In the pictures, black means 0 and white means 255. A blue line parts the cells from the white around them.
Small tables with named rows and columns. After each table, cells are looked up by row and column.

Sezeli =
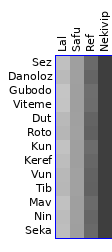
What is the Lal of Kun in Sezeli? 194
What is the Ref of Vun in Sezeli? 99
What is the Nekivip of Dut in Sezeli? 62
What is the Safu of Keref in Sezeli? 159
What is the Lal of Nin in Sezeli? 188
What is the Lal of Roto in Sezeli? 182

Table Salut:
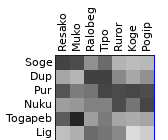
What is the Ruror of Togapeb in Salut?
166
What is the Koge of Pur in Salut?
71
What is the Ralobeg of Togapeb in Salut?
158
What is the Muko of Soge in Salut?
75
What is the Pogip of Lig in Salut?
205
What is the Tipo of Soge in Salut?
107
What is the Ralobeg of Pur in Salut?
116
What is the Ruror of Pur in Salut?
75
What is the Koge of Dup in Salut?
167
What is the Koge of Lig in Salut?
219
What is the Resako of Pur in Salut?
84
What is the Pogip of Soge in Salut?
185
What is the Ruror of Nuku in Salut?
76
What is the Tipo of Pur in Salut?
69
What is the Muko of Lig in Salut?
175
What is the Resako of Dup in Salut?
166

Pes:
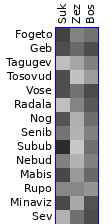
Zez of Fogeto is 130
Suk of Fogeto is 66
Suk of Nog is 84
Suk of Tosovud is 77
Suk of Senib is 116
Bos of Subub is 112
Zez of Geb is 105
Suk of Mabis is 72

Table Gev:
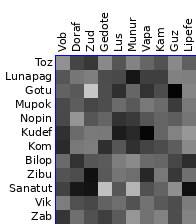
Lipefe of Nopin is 117
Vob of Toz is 145
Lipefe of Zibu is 112
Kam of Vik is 89
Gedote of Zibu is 89
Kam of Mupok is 107
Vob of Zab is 53
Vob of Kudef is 48
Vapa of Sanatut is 81
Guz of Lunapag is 129
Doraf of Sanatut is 24
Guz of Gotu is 4
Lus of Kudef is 28
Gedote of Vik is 98
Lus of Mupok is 107
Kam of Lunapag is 63
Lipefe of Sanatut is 15
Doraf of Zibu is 77
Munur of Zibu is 110
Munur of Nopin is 58
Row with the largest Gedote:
Sanatut

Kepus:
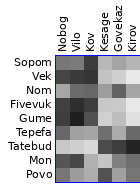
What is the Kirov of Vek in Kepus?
232
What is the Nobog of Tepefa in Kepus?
103
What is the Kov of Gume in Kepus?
80
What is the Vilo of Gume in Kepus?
31
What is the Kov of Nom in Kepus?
103
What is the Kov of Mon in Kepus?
177
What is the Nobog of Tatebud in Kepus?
199
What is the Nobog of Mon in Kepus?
85
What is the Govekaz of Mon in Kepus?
128
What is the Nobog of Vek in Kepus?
70
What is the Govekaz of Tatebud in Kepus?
62
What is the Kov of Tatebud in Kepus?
216
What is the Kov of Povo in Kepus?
173
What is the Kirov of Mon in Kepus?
110
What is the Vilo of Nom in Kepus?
107
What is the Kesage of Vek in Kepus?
195
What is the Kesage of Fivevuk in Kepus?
199

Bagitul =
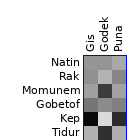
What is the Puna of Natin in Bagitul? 168
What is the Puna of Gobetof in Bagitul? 129
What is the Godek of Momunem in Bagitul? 60
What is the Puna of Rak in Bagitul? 135
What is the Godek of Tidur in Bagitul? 48
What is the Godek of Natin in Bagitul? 149
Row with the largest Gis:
Tidur

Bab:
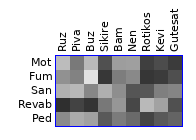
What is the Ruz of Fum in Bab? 145
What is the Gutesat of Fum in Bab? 79
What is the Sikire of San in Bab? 175
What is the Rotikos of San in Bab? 87
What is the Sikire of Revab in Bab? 120
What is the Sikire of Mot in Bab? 80
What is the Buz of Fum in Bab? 226
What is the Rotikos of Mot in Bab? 63
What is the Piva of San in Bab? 184
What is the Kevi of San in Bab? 127
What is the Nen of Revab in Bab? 71
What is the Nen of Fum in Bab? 137
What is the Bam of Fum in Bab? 125
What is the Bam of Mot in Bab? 157
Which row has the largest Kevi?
Revab

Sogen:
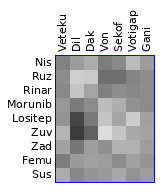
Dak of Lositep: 121
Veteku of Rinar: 136
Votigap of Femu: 160
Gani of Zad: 157
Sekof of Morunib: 174
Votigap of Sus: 147
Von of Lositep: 197
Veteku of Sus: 171
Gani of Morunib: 139
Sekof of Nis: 137
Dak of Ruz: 201

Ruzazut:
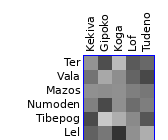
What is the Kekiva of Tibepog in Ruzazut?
74
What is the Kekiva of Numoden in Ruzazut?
128
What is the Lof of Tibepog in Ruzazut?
138
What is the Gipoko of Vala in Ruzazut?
168
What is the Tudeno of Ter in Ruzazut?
104
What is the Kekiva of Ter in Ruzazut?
147
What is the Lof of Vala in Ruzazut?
100
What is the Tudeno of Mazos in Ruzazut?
119
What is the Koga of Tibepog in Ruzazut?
174
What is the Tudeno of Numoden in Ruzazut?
126
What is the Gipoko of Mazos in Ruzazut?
141
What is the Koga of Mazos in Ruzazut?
144
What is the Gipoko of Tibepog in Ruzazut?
200
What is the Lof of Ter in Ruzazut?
90
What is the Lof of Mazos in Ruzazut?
127
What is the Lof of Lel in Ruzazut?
144
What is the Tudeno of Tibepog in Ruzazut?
86
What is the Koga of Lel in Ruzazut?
51

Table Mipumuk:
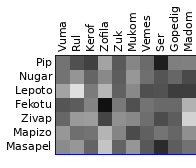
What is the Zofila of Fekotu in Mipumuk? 17
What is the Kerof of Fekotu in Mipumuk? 131
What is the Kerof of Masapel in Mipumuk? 100
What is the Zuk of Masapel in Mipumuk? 99
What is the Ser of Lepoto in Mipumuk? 82
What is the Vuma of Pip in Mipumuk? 115
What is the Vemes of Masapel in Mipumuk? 88
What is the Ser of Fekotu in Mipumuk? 105
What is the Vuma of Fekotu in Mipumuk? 85
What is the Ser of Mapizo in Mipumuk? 116
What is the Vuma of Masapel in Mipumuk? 139
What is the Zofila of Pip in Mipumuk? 163
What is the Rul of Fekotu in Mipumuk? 92
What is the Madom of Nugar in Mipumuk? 74
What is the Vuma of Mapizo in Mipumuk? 151

